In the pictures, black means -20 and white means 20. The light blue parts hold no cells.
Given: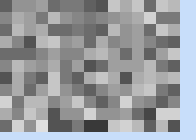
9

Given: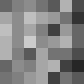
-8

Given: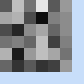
4

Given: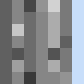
-1

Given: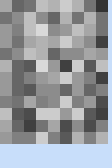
-12

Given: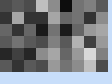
-6

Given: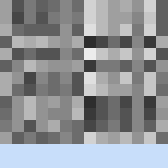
-5

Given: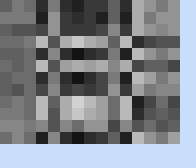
3
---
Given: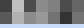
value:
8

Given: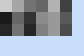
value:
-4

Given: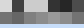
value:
-4

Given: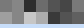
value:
1

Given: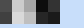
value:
14

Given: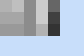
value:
6
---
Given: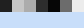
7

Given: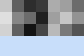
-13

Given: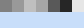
10

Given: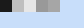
16

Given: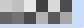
16

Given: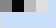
9

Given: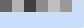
-10
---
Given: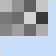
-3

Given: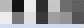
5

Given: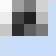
-9

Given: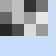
10

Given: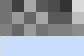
-6

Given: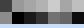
-2

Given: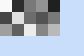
-3

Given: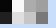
15

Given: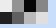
-5
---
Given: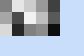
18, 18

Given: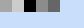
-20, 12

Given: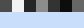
2, 18

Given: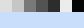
-7, 17

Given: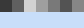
5, 13

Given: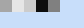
12, 16
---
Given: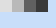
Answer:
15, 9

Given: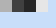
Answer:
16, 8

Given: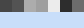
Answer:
17, 7

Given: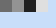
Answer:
15, 3

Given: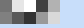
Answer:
20, 16

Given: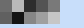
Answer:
11, 9
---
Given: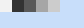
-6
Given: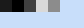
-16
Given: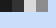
-12
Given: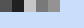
-7
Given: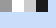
4
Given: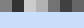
-10
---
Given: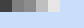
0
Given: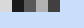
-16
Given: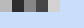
-13
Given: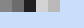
-3
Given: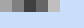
0
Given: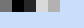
-20
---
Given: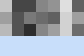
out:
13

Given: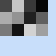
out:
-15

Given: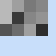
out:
1

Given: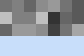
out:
-4

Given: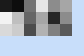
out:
-14

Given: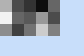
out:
4

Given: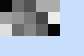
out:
-9
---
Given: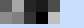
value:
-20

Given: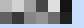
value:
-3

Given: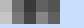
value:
1

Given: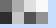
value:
-7

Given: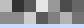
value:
8

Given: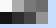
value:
-9
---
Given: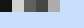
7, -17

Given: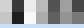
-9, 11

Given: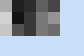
-9, 11

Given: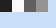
3, -15

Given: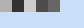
-4, 8

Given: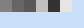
16, 0

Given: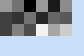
2, -10

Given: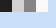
19, -15
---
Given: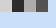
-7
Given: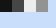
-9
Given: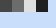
-9
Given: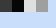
-11
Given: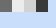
-3
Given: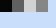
-5
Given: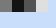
-7
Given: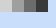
-3
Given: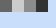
-4
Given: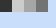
-2
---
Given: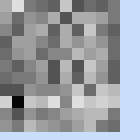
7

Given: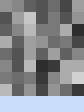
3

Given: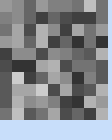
4

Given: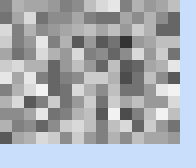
0

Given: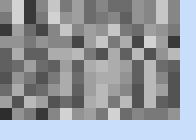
3

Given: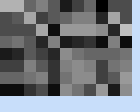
8

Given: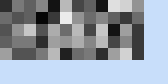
-13
